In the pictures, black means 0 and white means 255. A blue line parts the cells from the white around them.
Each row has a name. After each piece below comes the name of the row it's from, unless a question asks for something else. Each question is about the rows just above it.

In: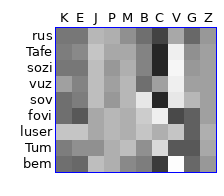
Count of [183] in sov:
2
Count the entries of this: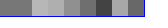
9
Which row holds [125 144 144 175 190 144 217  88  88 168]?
Tum
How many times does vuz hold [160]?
5
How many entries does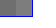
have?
2
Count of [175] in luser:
3

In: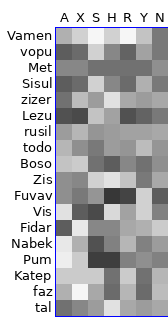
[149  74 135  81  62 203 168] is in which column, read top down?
S
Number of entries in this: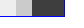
4
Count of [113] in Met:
4
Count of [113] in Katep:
2

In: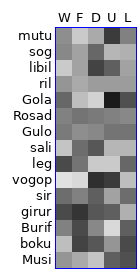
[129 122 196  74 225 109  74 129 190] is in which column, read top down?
W
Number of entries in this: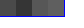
4
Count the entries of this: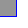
1
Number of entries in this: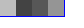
4

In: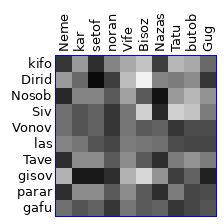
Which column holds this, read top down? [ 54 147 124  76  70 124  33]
Gug
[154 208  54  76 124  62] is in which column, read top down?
Tatu
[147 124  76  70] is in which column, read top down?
Gug
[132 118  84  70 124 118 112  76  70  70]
las

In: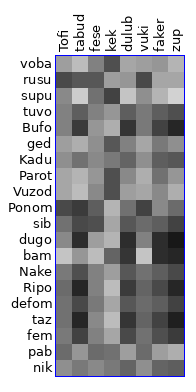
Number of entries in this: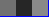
3
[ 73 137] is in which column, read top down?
Tofi
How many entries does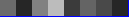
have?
8

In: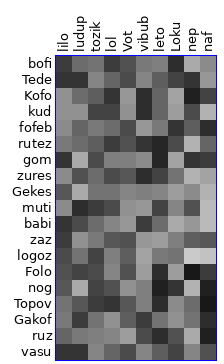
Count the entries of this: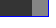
3
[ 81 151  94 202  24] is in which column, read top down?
nep
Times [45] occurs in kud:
1
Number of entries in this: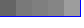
5
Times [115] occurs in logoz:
2
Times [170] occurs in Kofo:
0
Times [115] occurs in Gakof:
3

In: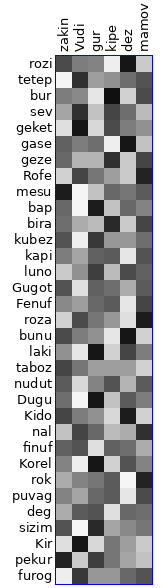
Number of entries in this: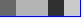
5
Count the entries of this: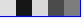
5
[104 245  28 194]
bap
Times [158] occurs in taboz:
3

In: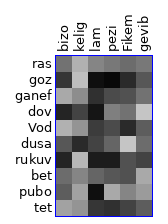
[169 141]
ganef
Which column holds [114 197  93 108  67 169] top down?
gevib

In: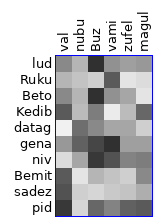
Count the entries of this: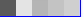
5
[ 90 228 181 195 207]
Bemit
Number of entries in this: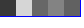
5

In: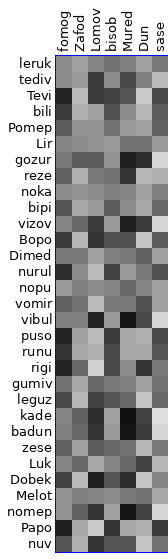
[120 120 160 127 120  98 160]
Dimed
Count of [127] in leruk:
1

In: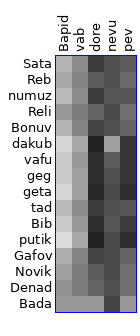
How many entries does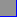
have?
1
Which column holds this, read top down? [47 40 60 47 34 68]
dore
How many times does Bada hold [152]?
4
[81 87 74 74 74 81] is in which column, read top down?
nevu
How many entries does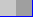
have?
2

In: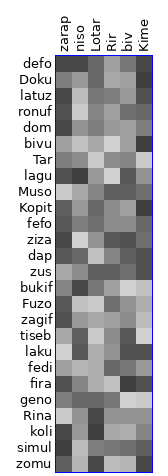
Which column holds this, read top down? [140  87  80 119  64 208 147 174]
biv
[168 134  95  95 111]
Muso
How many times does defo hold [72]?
3
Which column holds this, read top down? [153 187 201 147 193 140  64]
niso
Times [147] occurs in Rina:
4

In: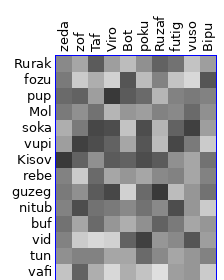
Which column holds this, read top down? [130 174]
Taf
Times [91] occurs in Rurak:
1
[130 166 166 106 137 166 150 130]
tun
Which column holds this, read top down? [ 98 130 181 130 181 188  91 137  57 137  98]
Ruzaf
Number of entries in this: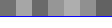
7

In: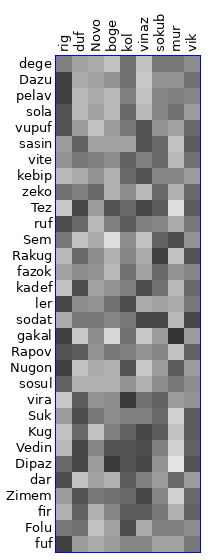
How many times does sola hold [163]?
1
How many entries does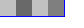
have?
4
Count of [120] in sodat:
3
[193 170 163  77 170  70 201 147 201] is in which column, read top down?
vinaz

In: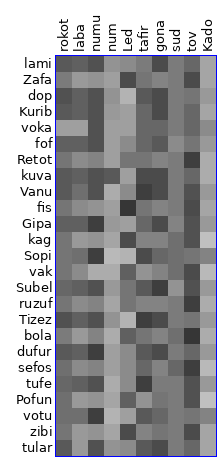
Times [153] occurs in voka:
0
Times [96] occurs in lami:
1
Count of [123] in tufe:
2

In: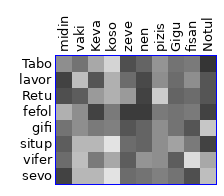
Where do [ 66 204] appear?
Retu
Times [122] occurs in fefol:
3
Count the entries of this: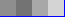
4
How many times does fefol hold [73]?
0
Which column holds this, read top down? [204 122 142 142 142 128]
pizis
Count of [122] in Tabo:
1
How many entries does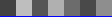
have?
7

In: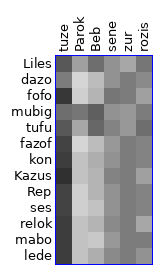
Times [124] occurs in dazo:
2
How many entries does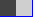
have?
2

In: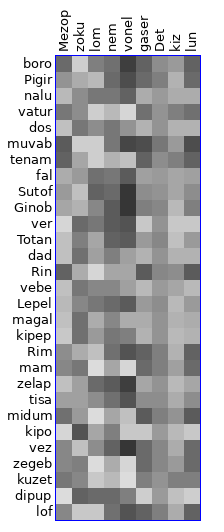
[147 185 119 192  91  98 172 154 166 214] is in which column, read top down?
Mezop
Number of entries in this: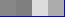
4
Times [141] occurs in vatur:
1
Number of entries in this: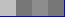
4
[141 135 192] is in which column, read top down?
Mezop
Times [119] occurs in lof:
0

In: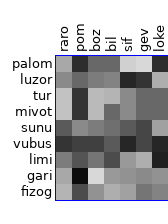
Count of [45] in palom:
2
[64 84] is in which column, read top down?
pom
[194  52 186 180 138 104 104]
tur
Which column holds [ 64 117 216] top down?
boz
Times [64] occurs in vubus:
2
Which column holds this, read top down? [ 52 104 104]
gev

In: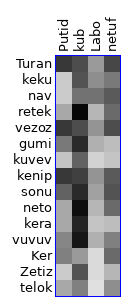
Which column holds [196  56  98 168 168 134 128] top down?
Putid
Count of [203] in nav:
1

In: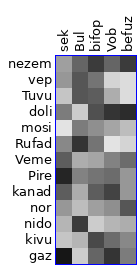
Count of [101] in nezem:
2
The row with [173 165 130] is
Veme
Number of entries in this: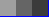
3

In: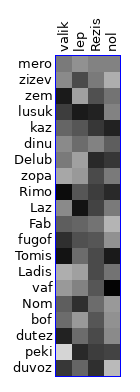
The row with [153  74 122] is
zopa
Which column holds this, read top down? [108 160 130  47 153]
lep

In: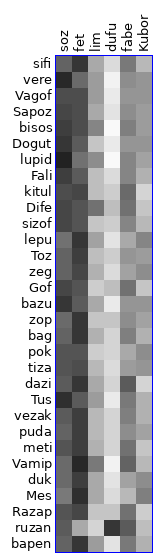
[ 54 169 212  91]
dazi
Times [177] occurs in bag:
2
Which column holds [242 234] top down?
dufu

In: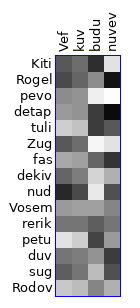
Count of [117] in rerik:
3
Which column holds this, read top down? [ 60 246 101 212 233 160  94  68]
budu
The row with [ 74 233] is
nud
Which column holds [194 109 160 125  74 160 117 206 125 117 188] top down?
kuv
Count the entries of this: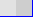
2
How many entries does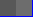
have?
2
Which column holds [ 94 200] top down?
Vef

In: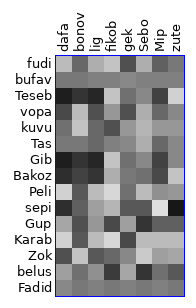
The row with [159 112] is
belus
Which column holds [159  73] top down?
gek
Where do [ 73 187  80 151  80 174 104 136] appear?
vopa
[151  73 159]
Gup
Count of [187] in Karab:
4
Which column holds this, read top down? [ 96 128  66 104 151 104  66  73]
Mip
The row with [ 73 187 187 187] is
Karab

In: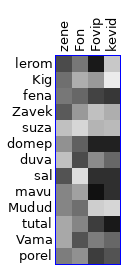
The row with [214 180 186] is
suza
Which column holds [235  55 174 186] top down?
kevid

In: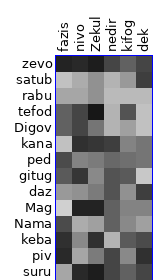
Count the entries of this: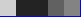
5
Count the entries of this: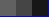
3
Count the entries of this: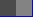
2
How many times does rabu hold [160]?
0
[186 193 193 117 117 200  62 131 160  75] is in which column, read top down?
dek

